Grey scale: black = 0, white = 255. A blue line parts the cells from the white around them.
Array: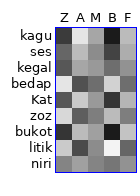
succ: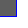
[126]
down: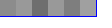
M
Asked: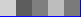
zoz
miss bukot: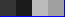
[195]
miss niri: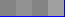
[118]

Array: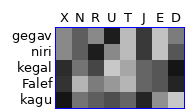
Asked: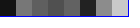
kagu
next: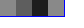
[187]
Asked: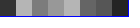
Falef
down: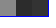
X
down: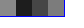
R

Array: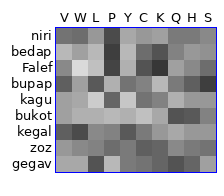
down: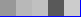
L
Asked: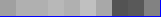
bukot

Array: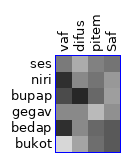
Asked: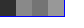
niri
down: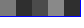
vaf
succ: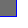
[89]
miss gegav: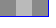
[144]

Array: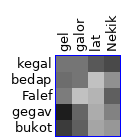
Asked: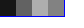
gegav
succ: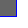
[172]
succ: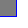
[193]
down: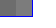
gel
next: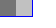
[144]

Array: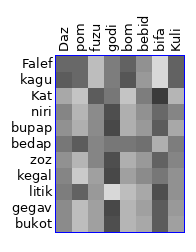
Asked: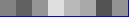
litik
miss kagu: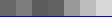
[86]
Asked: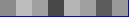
gegav
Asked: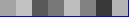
Kat
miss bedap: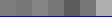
[112]
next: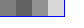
[98]

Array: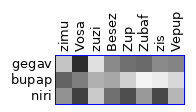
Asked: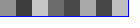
niri
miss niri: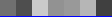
[72]
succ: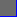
[138]
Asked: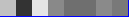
gegav

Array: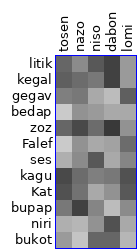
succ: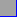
[108]
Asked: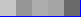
Falef
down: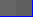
tosen
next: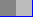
[139]

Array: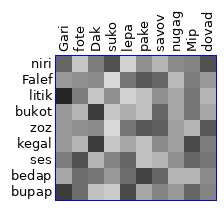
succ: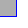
[192]
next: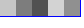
[180]
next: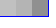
[102]
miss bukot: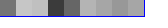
[174]
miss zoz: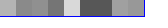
[95]

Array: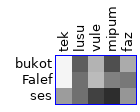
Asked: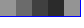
ses
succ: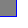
[120]
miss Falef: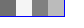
[120]
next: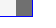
[187]

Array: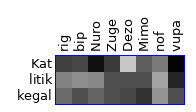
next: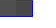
[50]
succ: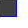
[71]
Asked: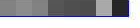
litik

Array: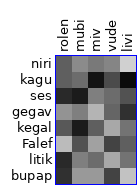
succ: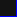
[75]
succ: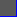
[27]
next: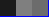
[82]
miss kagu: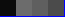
[19]
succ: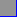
[127]
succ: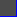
[11]

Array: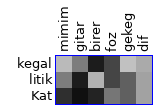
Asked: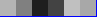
kegal
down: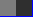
mimim
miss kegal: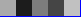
[186]
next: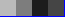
[193]
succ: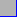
[69]

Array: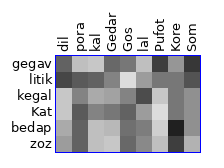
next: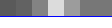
[83]
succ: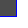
[199]
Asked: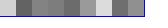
Kat
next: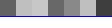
[178]
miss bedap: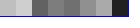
[184]

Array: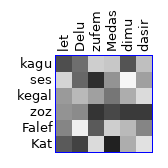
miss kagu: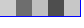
[84]
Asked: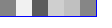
Falef
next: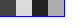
[225]

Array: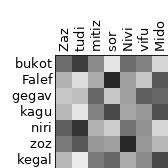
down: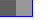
vifu
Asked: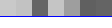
gegav
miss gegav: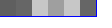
[191]
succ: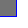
[146]
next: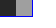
[199]

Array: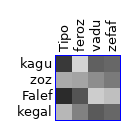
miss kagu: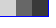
[96]
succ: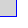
[96]
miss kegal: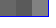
[183]
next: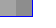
[122]

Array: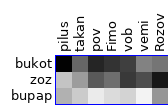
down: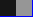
Rozov
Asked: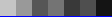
zoz
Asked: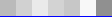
bupap
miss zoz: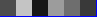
[89]

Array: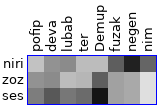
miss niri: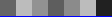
[194]
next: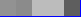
[33]
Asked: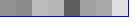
zoz
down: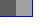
fuzak
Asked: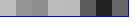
niri
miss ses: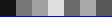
[125]

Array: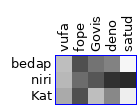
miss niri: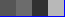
[41]
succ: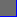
[86]
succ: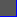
[49]
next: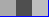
[136]

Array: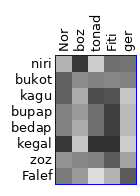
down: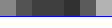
Fiti
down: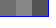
Fiti
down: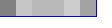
ger
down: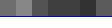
Fiti
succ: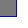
[155]
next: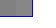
[129]
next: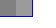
[110]

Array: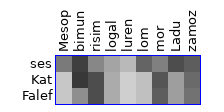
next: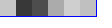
[85]
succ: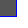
[158]
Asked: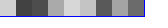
Kat
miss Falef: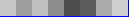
[114]
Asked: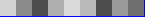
Falef
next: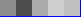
[93]

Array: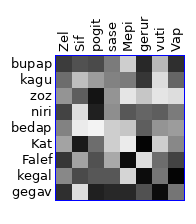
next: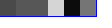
[4]
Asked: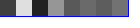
niri
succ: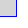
[12]
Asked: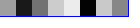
Kat
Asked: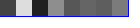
niri
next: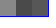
[87]

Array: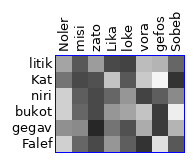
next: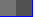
[172]
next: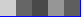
[51]

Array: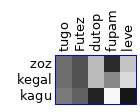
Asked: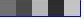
zoz
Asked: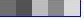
kegal
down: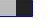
dutop

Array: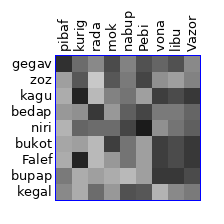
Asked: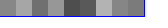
kegal
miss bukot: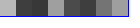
[166]
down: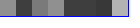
vona

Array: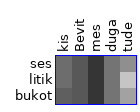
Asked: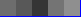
ses
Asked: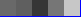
litik

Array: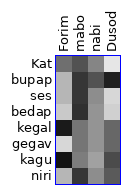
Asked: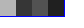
bupap
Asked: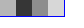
ses
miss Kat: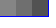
[230]

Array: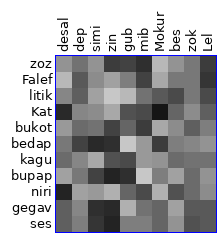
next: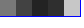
[126]
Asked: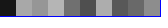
niri
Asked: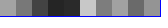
bupap
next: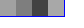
[120]

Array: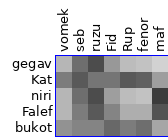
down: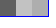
fenor
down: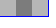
vomek
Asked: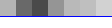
gegav
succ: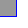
[188]
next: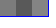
[174]

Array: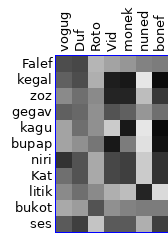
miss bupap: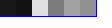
[118]
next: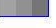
[24]
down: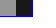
monek
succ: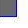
[144]
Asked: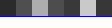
niri

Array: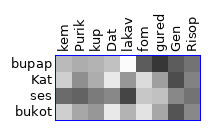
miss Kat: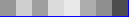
[130]
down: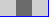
kem
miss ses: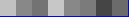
[99]
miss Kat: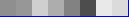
[159]

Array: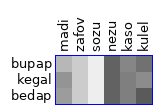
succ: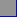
[204]
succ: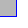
[204]

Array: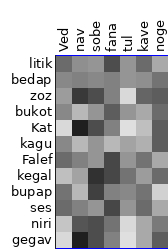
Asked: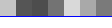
niri
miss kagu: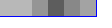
[176]
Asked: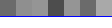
litik
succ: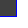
[129]
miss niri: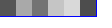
[122]

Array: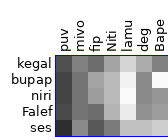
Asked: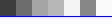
bupap
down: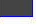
puv
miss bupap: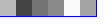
[242]
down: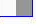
Bape

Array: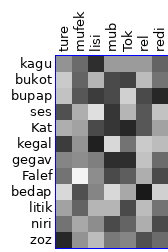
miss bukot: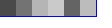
[67]
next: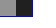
[216]
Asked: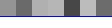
litik
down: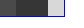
mub
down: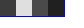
lisi
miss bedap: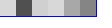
[25]
